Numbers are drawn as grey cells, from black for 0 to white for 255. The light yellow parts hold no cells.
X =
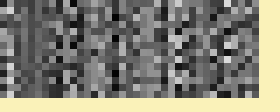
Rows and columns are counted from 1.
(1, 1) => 32
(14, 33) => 23
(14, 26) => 46
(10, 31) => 131
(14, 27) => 72
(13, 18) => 70
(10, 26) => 20
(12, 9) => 19
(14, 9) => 44
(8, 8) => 80
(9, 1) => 46
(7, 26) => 195
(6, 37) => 97
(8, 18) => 176
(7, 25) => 120
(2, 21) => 145
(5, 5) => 76
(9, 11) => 109
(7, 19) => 64
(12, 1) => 137
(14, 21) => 120
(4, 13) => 88
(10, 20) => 107
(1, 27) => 127
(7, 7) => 105
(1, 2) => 141
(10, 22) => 143
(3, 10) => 72
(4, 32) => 123
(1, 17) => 53
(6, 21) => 120
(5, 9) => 154
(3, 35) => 118
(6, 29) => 114
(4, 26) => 101
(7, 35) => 71
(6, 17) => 5
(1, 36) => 64
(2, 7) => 54
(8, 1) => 140

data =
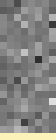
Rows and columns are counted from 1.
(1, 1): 109
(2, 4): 157
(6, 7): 127
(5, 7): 117
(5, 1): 132
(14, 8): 110
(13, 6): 162
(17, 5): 121
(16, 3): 144
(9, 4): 114
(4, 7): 129
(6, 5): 123
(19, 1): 155
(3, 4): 121
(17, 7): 147
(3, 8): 180
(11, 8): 111
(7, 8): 120
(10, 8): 115
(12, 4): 152
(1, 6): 126
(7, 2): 130
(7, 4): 115
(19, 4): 166
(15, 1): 101
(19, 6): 108
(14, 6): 112
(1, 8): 111
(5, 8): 165
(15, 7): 125
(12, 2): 123
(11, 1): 112
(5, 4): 109
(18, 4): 64
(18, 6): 146
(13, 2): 100
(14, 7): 114

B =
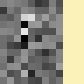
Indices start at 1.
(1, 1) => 127
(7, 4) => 27
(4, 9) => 143
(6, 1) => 111
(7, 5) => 155
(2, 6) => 101
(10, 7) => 70
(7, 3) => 59
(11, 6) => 121
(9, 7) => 91
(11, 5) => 37
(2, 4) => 135
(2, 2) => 121
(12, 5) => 73
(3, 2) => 90
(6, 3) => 147
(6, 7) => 139
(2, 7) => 98
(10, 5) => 108
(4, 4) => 10
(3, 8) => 116
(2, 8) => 138
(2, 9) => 93
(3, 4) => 209
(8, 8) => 83
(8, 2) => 103
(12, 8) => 97
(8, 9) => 132
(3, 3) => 119
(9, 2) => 59
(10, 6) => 104
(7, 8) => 143
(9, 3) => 125
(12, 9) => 115

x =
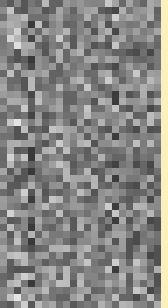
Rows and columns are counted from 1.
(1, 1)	112
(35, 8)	124
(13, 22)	157
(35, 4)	114
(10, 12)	131
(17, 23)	164
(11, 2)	191
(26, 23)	95
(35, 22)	117
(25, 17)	145
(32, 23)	81
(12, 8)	99
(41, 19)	95
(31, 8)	110
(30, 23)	138
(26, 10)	182
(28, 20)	99
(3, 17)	206
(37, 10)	99
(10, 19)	159
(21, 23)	125
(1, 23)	156
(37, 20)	137
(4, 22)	98
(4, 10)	99
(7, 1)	121
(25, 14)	84
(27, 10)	99
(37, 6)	156
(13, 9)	181
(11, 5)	163
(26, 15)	94
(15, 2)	172
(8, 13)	95
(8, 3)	83
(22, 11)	113
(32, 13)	152
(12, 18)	101
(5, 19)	136

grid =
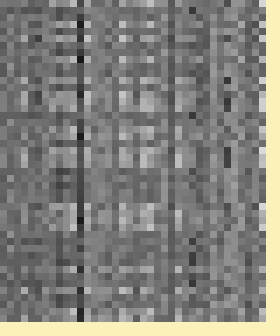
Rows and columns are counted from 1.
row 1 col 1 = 118
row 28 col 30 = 121
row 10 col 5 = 102
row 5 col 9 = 75
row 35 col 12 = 101
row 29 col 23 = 107
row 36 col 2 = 141
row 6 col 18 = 195
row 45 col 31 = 128
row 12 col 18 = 174
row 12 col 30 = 94
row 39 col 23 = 109
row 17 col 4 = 92
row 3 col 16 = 117
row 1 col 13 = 164
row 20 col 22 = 163
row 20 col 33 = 114
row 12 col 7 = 125
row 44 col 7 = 125
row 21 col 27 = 131
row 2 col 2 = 85
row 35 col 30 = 119
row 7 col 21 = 94
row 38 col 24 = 128
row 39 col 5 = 101
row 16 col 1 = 127
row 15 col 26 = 163
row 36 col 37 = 135
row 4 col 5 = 89
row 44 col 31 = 154
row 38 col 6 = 96
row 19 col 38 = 195
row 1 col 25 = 88
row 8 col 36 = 101
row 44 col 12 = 74
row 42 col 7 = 145
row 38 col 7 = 121
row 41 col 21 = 113
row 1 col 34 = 147
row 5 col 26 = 124

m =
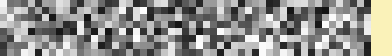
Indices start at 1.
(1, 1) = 243
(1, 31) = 154
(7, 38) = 250
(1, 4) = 94
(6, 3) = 226
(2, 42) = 22
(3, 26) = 218
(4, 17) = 169
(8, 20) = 66
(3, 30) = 82
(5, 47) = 103
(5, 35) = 190
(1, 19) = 192
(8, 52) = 144
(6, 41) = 247
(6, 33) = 131
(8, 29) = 93
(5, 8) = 74
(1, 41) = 163
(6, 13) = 54
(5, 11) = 33
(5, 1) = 84
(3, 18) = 109
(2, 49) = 142
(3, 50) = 249
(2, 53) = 68
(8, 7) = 226
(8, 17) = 69
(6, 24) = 202
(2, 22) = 42
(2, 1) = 229
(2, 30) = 130
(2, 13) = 205
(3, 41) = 216
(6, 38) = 95
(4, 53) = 235
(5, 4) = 211
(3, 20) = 225
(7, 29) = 253
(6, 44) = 154
